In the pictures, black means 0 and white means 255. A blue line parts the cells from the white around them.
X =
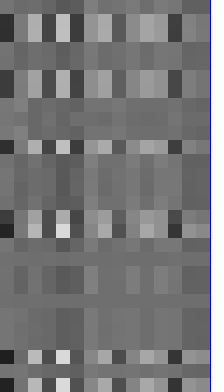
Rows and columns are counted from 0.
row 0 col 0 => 116
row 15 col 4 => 171
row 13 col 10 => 107
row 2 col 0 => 47
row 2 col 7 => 170
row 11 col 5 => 93
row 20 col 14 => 98
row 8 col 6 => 110
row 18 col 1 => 111
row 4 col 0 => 113
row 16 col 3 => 77
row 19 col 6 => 127
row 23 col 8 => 115
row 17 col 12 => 119
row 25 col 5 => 85
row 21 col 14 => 110
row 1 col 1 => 122
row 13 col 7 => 107
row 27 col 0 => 34
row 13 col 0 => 116
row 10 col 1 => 123
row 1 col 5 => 60
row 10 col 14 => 119
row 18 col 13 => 110
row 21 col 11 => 111
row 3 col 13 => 101
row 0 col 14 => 96
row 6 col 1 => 124
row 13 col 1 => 100
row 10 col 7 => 170
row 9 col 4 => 103
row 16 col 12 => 53
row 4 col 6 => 119
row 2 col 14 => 120
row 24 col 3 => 105
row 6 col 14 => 116
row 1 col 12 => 63
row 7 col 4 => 103
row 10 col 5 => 60

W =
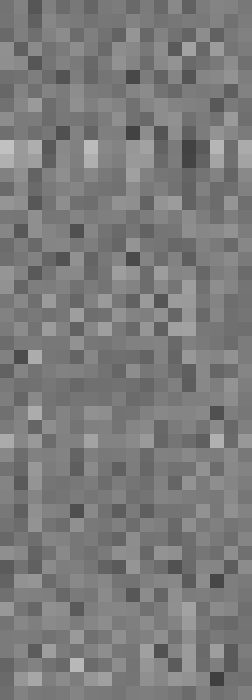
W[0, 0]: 115
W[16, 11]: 117
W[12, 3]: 129
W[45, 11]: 143
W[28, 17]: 121
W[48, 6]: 150
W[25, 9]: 110
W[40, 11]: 109
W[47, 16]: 90
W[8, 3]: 108
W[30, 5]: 116
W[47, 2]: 130
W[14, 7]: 125
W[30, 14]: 116
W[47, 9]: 116
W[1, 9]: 131
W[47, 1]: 121
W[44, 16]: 105
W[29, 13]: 133
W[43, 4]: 141
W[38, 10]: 116
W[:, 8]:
[124, 118, 99, 141, 146, 121, 113, 131, 143, 126, 131, 126, 115, 113, 146, 128, 106, 102, 133, 158, 137, 119, 147, 121, 123, 112, 102, 114, 125, 115, 116, 131, 122, 96, 124, 132, 93, 128, 101, 143, 90, 116, 123, 134, 123, 143, 119, 141, 119, 117]
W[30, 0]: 123
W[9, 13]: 96
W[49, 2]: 121
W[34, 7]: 109
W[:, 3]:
[127, 135, 130, 114, 117, 108, 131, 109, 108, 119, 89, 96, 129, 122, 115, 118, 133, 133, 102, 116, 125, 155, 113, 156, 120, 119, 124, 119, 116, 117, 142, 108, 127, 124, 117, 114, 131, 116, 133, 114, 139, 107, 127, 144, 138, 114, 158, 114, 127, 119]
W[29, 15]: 80
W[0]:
[115, 130, 86, 127, 107, 120, 101, 121, 124, 105, 123, 105, 137, 97, 124, 132, 130, 120]
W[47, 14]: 108
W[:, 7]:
[121, 119, 114, 106, 123, 117, 121, 137, 124, 127, 136, 132, 121, 115, 125, 127, 115, 112, 120, 117, 116, 154, 113, 159, 117, 110, 115, 112, 114, 142, 129, 131, 121, 117, 109, 122, 113, 118, 110, 122, 99, 135, 139, 133, 141, 120, 142, 116, 160, 121]
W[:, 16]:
[130, 113, 121, 117, 140, 147, 95, 122, 154, 135, 110, 112, 101, 111, 149, 126, 146, 106, 139, 131, 133, 110, 112, 112, 108, 146, 110, 147, 141, 126, 104, 107, 139, 137, 133, 138, 145, 117, 110, 142, 93, 126, 126, 134, 105, 115, 90, 90, 114, 117]
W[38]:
[104, 119, 110, 133, 130, 119, 123, 110, 101, 141, 116, 117, 102, 110, 133, 121, 110, 133]
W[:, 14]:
[124, 121, 141, 104, 113, 133, 121, 127, 123, 124, 90, 99, 116, 129, 117, 125, 135, 130, 126, 103, 113, 119, 105, 120, 122, 136, 137, 136, 127, 137, 116, 95, 126, 146, 123, 123, 146, 121, 133, 118, 133, 141, 126, 112, 121, 112, 106, 108, 135, 128]
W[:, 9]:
[105, 131, 149, 136, 132, 72, 132, 113, 113, 66, 151, 153, 160, 140, 143, 113, 118, 148, 74, 147, 131, 97, 131, 105, 129, 110, 141, 112, 107, 116, 133, 138, 126, 125, 117, 112, 123, 109, 141, 140, 149, 115, 87, 132, 127, 125, 118, 116, 117, 125]
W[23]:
[123, 140, 115, 156, 130, 98, 135, 159, 121, 105, 150, 96, 160, 162, 120, 119, 112, 111]
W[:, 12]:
[137, 119, 114, 90, 147, 133, 105, 131, 145, 142, 123, 124, 116, 114, 156, 123, 118, 104, 130, 133, 117, 155, 102, 160, 105, 101, 108, 128, 118, 133, 123, 117, 128, 114, 101, 129, 116, 105, 102, 144, 81, 136, 143, 144, 131, 114, 132, 91, 150, 118]

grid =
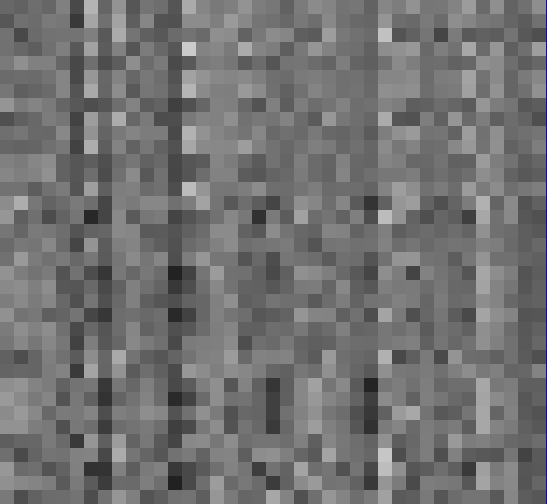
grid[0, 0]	103
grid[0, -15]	115
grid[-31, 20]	108
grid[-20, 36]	108
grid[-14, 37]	84
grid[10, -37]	101
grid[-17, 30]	130
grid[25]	[97, 78, 101, 127, 113, 91, 141, 103, 169, 115, 95, 86, 100, 115, 128, 130, 155, 105, 130, 128, 131, 103, 91, 154, 111, 105, 101, 177, 73, 95, 122, 74, 148, 109, 108, 97, 113, 91, 80]
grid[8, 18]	120
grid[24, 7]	87
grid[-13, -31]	109
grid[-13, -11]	111
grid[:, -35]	[128, 119, 115, 127, 102, 133, 133, 101, 117, 136, 120, 98, 98, 123, 108, 99, 110, 107, 122, 83, 87, 104, 100, 112, 119, 113, 131, 98, 83, 122, 80, 106, 114, 98, 90, 109]
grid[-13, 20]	107
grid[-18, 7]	91
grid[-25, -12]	132
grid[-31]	[107, 109, 107, 115, 133, 73, 151, 103, 131, 103, 120, 110, 83, 162, 147, 136, 133, 137, 126, 111, 108, 122, 125, 120, 112, 113, 104, 134, 134, 139, 108, 124, 126, 163, 115, 138, 101, 122, 135]
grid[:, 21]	[123, 120, 95, 120, 117, 122, 113, 125, 108, 106, 114, 126, 123, 116, 143, 161, 104, 102, 114, 144, 122, 111, 149, 120, 100, 103, 119, 135, 135, 130, 136, 128, 102, 163, 139, 81]
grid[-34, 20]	134
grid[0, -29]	116
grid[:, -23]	[127, 154, 140, 122, 118, 133, 126, 127, 143, 125, 135, 124, 130, 118, 88, 135, 139, 140, 118, 113, 115, 143, 117, 133, 139, 155, 141, 86, 113, 81, 83, 141, 132, 130, 106, 122]
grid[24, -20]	106
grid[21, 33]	110
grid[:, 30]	[118, 122, 117, 105, 109, 108, 110, 97, 126, 115, 109, 105, 102, 113, 99, 79, 108, 105, 115, 130, 109, 102, 103, 91, 97, 122, 123, 126, 127, 115, 124, 125, 125, 93, 125, 121]
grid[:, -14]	[118, 105, 113, 111, 100, 113, 115, 110, 111, 108, 112, 104, 103, 109, 90, 127, 99, 112, 109, 89, 95, 99, 113, 100, 109, 105, 102, 90, 99, 80, 86, 110, 111, 116, 98, 110]
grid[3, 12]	87
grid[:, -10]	[146, 105, 97, 152, 126, 139, 143, 94, 82, 154, 131, 104, 125, 142, 157, 99, 103, 117, 149, 68, 122, 123, 79, 120, 128, 95, 118, 113, 97, 168, 106, 104, 107, 86, 74, 94]
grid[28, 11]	107
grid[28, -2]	87
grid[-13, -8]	114
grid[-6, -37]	125
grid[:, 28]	[125, 109, 84, 145, 138, 134, 140, 125, 85, 144, 119, 127, 119, 158, 150, 147, 94, 109, 148, 124, 121, 129, 122, 111, 124, 73, 120, 125, 125, 155, 133, 93, 77, 143, 123, 90]
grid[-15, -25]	103
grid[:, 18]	[125, 117, 120, 132, 108, 126, 139, 83, 120, 135, 128, 91, 87, 140, 93, 49, 88, 115, 105, 96, 97, 100, 87, 96, 111, 130, 125, 96, 102, 101, 104, 116, 141, 62, 107, 105]
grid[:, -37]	[110, 108, 107, 94, 128, 107, 101, 132, 104, 105, 101, 134, 131, 93, 119, 111, 122, 117, 123, 115, 127, 123, 120, 130, 119, 101, 101, 131, 122, 136, 125, 103, 100, 111, 132, 98]

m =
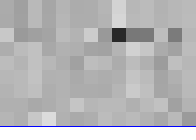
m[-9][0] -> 171
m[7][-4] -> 186
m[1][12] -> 183
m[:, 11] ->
[178, 179, 189, 171, 156, 165, 166, 193, 168]
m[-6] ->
[173, 187, 193, 168, 177, 175, 164, 162, 180, 209, 198, 171, 162, 188]
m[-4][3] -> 177
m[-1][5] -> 170
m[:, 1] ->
[160, 161, 154, 187, 180, 185, 185, 176, 175]
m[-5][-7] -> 185
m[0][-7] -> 181
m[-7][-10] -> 187
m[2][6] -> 204
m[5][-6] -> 176
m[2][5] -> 179
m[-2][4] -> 179
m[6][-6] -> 181
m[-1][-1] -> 155
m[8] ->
[181, 175, 199, 220, 177, 170, 174, 188, 181, 186, 178, 168, 185, 155]
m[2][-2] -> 123
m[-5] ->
[188, 180, 193, 183, 174, 161, 189, 185, 172, 188, 176, 156, 191, 183]
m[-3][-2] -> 171
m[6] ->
[179, 185, 191, 174, 178, 172, 172, 171, 181, 202, 191, 166, 171, 185]
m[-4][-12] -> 194
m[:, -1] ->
[186, 187, 183, 188, 183, 186, 185, 179, 155]
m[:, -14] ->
[171, 170, 200, 173, 188, 183, 179, 176, 181]
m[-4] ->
[183, 185, 194, 177, 178, 170, 176, 173, 176, 196, 187, 165, 176, 186]
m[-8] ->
[170, 161, 185, 167, 182, 173, 173, 179, 214, 185, 187, 179, 183, 187]
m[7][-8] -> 182
